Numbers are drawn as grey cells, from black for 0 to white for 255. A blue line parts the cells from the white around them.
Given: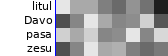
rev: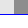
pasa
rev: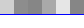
Davo
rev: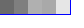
zesu
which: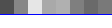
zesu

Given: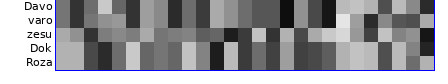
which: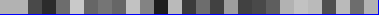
Roza
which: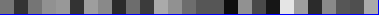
varo
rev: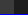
zesu

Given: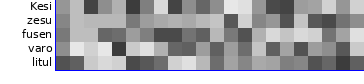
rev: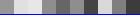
Kesi
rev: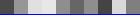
Kesi
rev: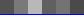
fusen

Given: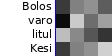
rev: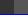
litul
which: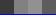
Bolos

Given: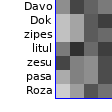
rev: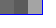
zipes
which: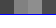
zesu

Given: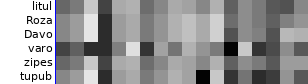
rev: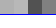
Davo
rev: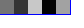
tupub
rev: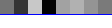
tupub
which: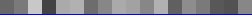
litul

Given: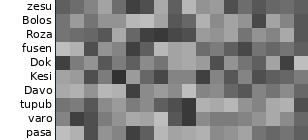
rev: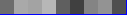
fusen
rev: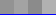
Bolos
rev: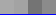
Dok
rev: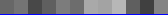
fusen

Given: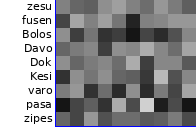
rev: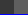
Kesi
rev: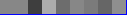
Dok

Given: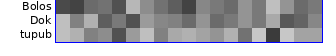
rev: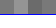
Bolos
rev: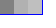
tupub
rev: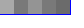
Dok
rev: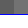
Bolos
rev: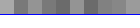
Dok
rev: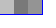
Bolos
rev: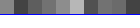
Bolos

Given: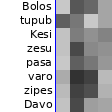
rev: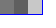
pasa
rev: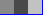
zesu

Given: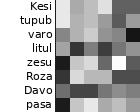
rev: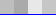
pasa
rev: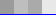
pasa
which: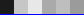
pasa
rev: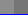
Davo
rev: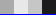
pasa
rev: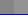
varo
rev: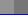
litul

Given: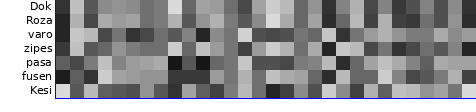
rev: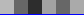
Roza
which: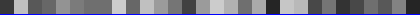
zipes
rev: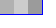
zipes
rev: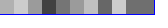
zipes
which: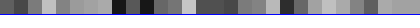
pasa

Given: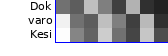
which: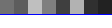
Dok
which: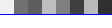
varo
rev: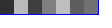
varo

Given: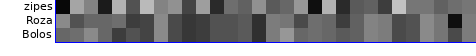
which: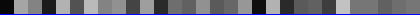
zipes
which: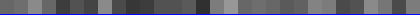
Bolos
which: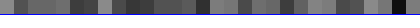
Roza
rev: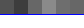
Bolos

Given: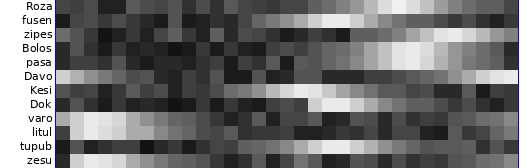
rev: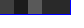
Kesi
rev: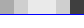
Dok
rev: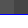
Roza
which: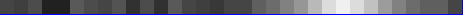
Roza

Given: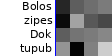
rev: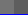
Dok
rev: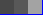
zipes
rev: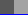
zipes
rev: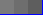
Bolos
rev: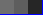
Bolos

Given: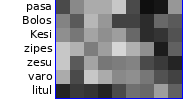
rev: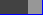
Bolos
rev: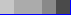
pasa
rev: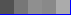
varo

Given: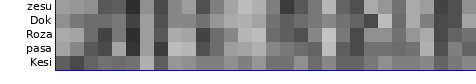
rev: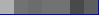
pasa
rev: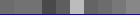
pasa

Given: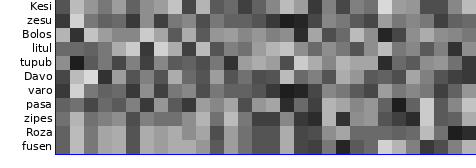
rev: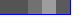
fusen
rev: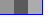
Bolos
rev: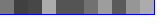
fusen

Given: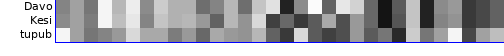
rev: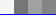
Davo
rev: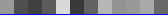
tupub
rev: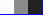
Davo
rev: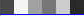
tupub
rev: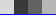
tupub

